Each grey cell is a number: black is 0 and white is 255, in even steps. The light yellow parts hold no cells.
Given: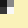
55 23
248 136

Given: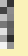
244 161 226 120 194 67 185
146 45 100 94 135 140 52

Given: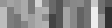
188 188 188 150
125 125 125 164
117 117 156 156
132 170 170 170
159 159 121 121
173 173 173 211
177 138 177 138
67 67 105 105
85 85 85 85
164 164 164 125
136 136 136 136
99 99 99 138
115 115 115 115
237 237 237 199
150 150 112 112
49 49 49 87

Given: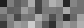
59 101 134 30
127 133 95 126
160 73 100 93
148 120 157 113
204 116 129 172
147 172 68 70
87 133 120 127
48 80 122 177
136 121 115 158
160 44 168 38
139 103 113 133
175 163 113 114

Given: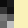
106 121 55 12
192 91 20 29

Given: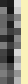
100 125 107 60 67 125 46 113 103 103 132 37
71 91 68 14 30 64 31 62 31 75 23 28
181 147 202 170 216 115 139 79 177 131 204 223
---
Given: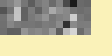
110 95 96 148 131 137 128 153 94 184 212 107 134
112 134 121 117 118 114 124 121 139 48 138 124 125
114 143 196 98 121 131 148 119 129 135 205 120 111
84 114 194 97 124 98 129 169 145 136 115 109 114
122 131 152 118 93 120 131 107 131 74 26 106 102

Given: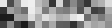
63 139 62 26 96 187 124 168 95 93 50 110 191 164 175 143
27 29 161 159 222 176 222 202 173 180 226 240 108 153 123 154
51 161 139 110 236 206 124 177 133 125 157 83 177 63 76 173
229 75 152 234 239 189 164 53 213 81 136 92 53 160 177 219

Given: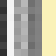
47 244 172 165 127 131
66 243 145 188 109 128
52 244 163 173 121 130
59 244 154 181 116 129
56 244 159 177 118 130
70 241 140 191 106 127
49 244 168 169 125 131
62 243 149 184 112 129

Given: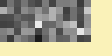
118 58 134 114 95 26 98 146 96 99 147 67 76
128 143 76 154 151 65 111 153 76 145 141 229 171
65 68 87 124 96 234 101 104 135 168 192 69 147
75 77 104 89 85 162 153 178 128 73 112 75 144
176 133 76 139 121 147 114 178 152 63 112 81 200
64 115 82 117 82 69 123 68 125 124 132 60 128

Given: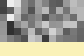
157 124 105 81 199 182 60 174 127 117 116 100
151 48 65 119 187 102 139 209 167 93 120 102
148 50 137 166 119 161 201 148 151 194 196 110
124 238 180 103 122 142 84 127 115 149 109 183
66 95 195 136 84 155 185 100 173 117 180 183
73 238 220 138 111 160 130 95 90 153 189 172

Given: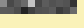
90 89 77 35 65 81 83 91 60 73 105
139 73 89 106 195 71 92 82 88 83 51

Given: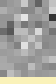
135 189 167 147 160 151 154 158
170 169 147 145 188 158 141 134
168 157 158 155 146 153 173 191
156 159 168 186 166 148 154 151
168 152 130 224 160 193 136 143
155 133 158 172 194 163 141 143
108 87 187 188 153 216 149 116
150 100 162 120 142 118 140 162
149 149 188 228 151 150 163 53
174 159 154 134 137 163 148 209
142 153 160 201 141 99 155 193
